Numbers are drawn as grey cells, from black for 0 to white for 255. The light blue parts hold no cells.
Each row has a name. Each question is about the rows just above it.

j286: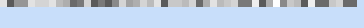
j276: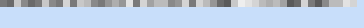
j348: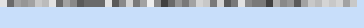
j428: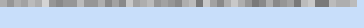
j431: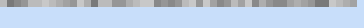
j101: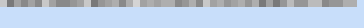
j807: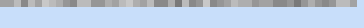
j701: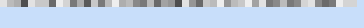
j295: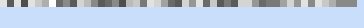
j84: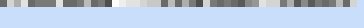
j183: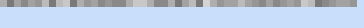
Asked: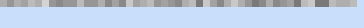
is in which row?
j428
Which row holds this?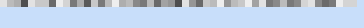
j701
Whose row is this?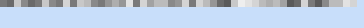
j276
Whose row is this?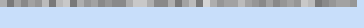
j183
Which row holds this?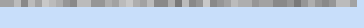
j807
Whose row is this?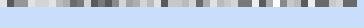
j286

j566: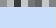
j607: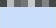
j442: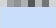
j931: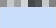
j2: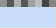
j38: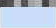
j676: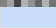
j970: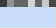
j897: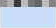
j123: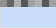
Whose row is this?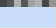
j38
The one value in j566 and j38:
[145]
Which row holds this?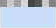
j931
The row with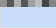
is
j2
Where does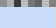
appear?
j897

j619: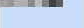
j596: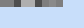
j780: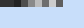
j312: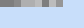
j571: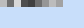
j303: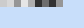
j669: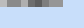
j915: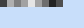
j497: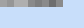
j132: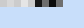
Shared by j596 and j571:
[78]
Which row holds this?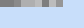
j312
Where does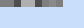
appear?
j596

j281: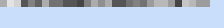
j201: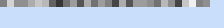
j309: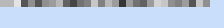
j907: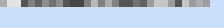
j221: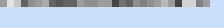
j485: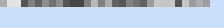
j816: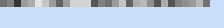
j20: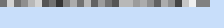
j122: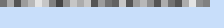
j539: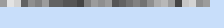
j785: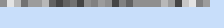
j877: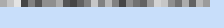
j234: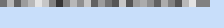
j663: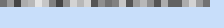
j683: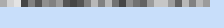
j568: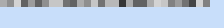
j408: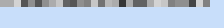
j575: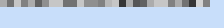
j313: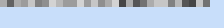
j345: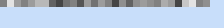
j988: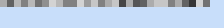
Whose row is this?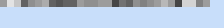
j221
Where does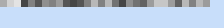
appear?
j683
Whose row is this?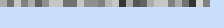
j575
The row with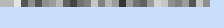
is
j309
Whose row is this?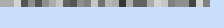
j408

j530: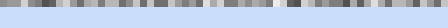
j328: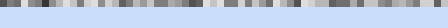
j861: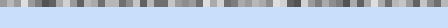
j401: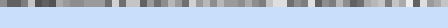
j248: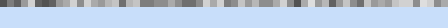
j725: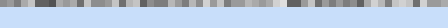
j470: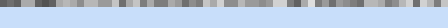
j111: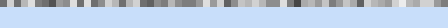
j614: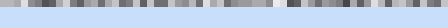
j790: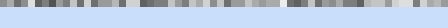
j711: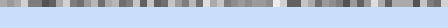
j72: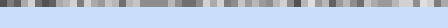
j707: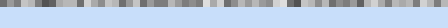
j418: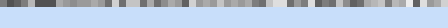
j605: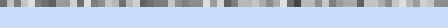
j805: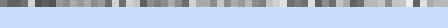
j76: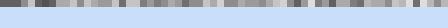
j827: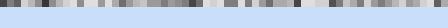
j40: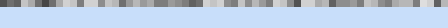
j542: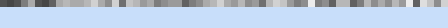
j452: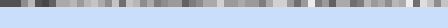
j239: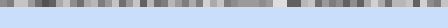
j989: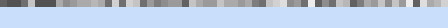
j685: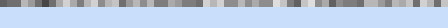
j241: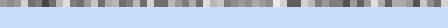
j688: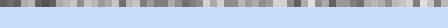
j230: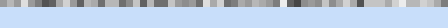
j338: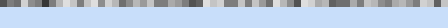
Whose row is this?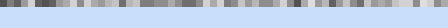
j248
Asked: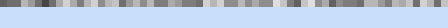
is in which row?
j685
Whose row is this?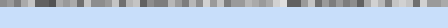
j725
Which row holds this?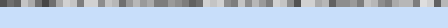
j40
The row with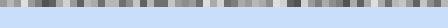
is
j861
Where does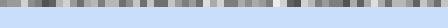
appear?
j530

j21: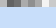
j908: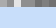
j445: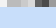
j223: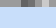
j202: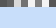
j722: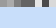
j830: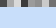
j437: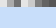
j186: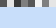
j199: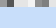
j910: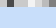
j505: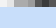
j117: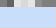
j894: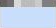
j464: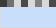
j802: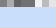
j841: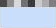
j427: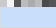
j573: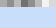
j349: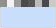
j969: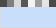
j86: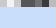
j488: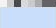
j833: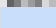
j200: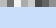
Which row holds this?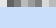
j833
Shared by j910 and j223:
[202]
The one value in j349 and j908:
[143]
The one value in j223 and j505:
[155]

